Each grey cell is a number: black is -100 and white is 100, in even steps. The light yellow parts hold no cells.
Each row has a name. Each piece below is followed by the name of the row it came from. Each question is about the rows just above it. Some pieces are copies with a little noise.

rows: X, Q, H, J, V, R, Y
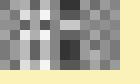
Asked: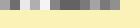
J
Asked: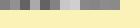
H
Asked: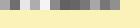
J

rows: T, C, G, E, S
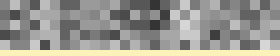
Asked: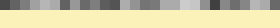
E
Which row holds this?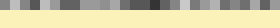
T
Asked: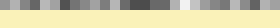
G
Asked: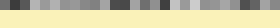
C
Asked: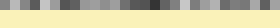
T

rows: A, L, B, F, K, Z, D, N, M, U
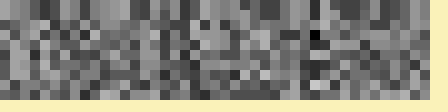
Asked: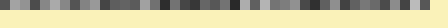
N
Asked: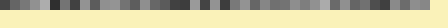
B

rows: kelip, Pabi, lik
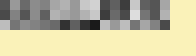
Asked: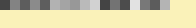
Pabi

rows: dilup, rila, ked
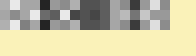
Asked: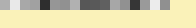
dilup
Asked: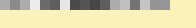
rila
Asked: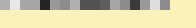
dilup

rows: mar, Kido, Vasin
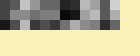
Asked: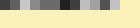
mar
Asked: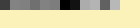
Kido
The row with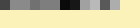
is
Kido

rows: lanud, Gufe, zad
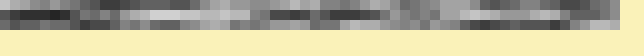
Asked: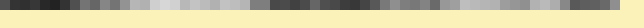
Gufe
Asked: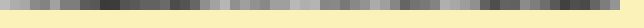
lanud
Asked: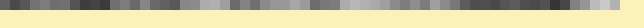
zad

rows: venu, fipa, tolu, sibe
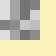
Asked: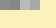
tolu
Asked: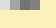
venu

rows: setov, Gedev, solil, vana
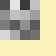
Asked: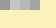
Gedev
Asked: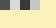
setov
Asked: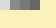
vana

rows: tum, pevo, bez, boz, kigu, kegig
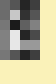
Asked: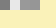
kigu
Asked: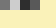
pevo
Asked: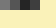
kegig

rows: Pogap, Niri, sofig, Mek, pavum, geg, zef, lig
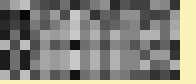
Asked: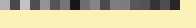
lig
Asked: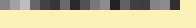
Pogap
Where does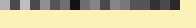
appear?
lig
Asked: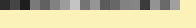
sofig
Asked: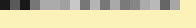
Mek
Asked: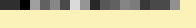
Niri

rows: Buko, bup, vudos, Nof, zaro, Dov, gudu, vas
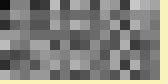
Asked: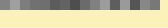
Nof
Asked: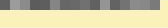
bup
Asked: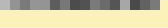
vas

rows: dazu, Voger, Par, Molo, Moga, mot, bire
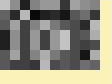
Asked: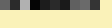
Voger
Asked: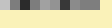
dazu
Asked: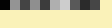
Moga

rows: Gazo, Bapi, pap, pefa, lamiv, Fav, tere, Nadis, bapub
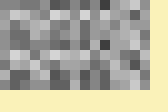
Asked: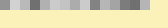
Fav
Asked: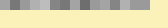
pap
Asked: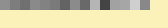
lamiv

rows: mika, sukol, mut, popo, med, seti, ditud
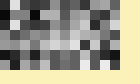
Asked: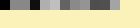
sukol
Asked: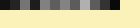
seti
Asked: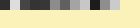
mut
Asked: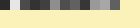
mika
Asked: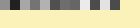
ditud

